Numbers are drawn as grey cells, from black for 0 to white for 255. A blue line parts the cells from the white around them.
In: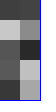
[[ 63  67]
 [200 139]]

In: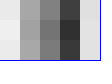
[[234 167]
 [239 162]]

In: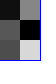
[[ 15 134]
 [ 87   0]]

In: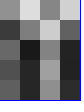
[[145 221]
 [ 59 126]]

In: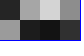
[[ 37 166]
 [155  28]]

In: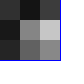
[[ 48  20]
 [ 24 133]]

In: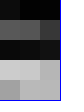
[[12  2]
 [88 85]]

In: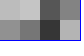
[[188 197]
 [145 118]]
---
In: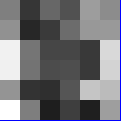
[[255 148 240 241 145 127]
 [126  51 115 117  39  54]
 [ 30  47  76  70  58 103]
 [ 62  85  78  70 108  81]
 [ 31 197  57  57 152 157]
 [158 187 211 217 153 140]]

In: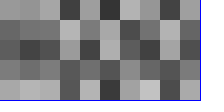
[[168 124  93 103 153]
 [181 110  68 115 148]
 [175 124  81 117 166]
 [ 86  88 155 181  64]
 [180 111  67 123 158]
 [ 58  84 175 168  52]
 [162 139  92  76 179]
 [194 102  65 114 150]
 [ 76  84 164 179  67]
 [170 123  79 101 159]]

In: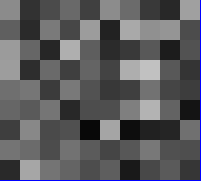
[[ 41 116  62 102 111 157 155  95 139]
 [166 107 136  90 118  45 102  42  50]
 [116  76  74 117  59 106  38 122  75]
 [100 114  80  40 121  63 175  71 105]
 [ 77  91   8  77  82 100  94 156  64]
 [ 94  69 165  78  56  67  43  34 140]
 [ 25  87  13 127  63 174  57 169 107]
 [ 72 120  33 179 114 193  88 144  57]
 [ 90  80  37  99  69  88  28 149  40]
 [ 54  78 112  20  61  52  82  76 160]]

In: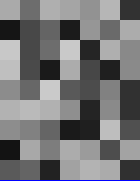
[[ 90  19 141 178 140 191 200  21 170]
 [100 168 129 186 103  74  72  72 109]
 [ 34 125 101 177 202  26 109 100 175]
 [162 172  26 143  89 172 201  27 165]
 [179 155  31  36  76  71  37 150 146]
 [171  77 190 138 129  31 175 106 182]
 [ 48 163  80  49  49 138 137 172  50]]

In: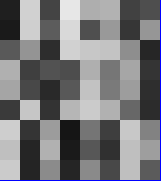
[[203 191 206  58 165 176  89  26  31]
 [ 36  37  52 198  72  63 148 207 209]
 [139 177 156  51  41  82  45  92  68]
 [ 37  26  21 182  88  77 209 217 231]
 [138  87 117 203 194 175 199  79 174]
 [ 72  48  62 177 122 118 195 153 178]
 [191 191 200 103 157 166 142  54  65]
 [ 91 158 130  44  46  52  38 150  78]]

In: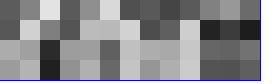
[[156 172  87  92]
 [179 160 209 131]
 [ 32  43 127 227]
 [146 157  84  90]
 [176 158 187 143]
 [104  96 185 217]
 [196 192 210  80]
 [150 173  77  89]
 [175 169  95  69]
 [203 199 206  90]
 [ 84 102  35 129]
 [ 82  99  60 152]
 [ 95 114  29 107]]
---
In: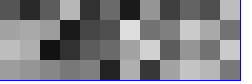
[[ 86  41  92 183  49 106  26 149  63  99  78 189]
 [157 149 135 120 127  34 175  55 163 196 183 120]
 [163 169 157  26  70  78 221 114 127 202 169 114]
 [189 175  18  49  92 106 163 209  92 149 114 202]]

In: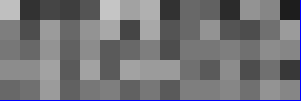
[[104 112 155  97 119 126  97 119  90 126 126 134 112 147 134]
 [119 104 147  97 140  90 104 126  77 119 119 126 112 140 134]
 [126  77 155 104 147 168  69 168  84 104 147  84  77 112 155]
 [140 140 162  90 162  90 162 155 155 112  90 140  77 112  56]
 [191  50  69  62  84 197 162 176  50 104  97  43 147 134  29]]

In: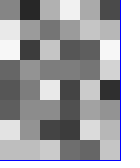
[[ 86 125 233  68 203  47]
 [ 94 140 140  80 162 147]
 [102 147 125 125 117 211]
 [133  39 177 241 170  74]
 [190 190 203 110 102 197]
 [227 147  68  60 219 183]
 [233 155 117 155 197 183]
 [247  60 197  86  94 247]]

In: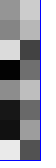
[[  3 111]
 [ 17 157]
 [ 23 105]
 [133 183]
 [141 190]
 [149 204]
 [219  66]
 [234  82]]

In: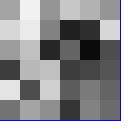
[[ 61 184 192  61  69  84]
 [115 164 143  53 130 107]
 [156 192  38 100  11  77]
 [164 241 149 199 178 149]
 [215 234 130  32  46 215]
 [228  77 207  92 122 100]]

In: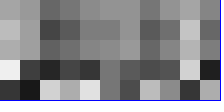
[[ 54  24 210 173 225 118  76 188 139  54 173]
 [165 153 103 118 139 147 147 118 147 165 133]
 [173 159  97 111 133 139 153 103 133 180 125]
 [188 159  69  90 125 125 147  90 111 196 103]
 [239  62  38  69  54 118  90  76  83 210  31]]

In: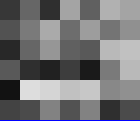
[[ 18 221 213 193 199 136 144]
 [ 40 102 150  96  89 185 193]
 [ 55 102  47 164  96 177 164]
 [ 67  75 130  82 130  47  75]
 [ 82 122 170 109 157 116 144]
 [ 89  47  33  61  26 122 185]]

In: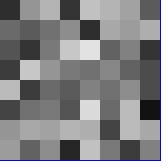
[[ 46 149 180  52 193 180 162  91]
 [ 60 199 149 121 113 135  98  76]
 [ 68 113 121  84 218 106 187  18]
 [ 84  52 121 199 226  98 129  52]
 [106  91 113 141  46 168 156 174]
 [149 168 162 180 174  68 187 168]
 [156  98 141  38 193 121  60 129]
 [187  60 106  91 129 113 141  76]]
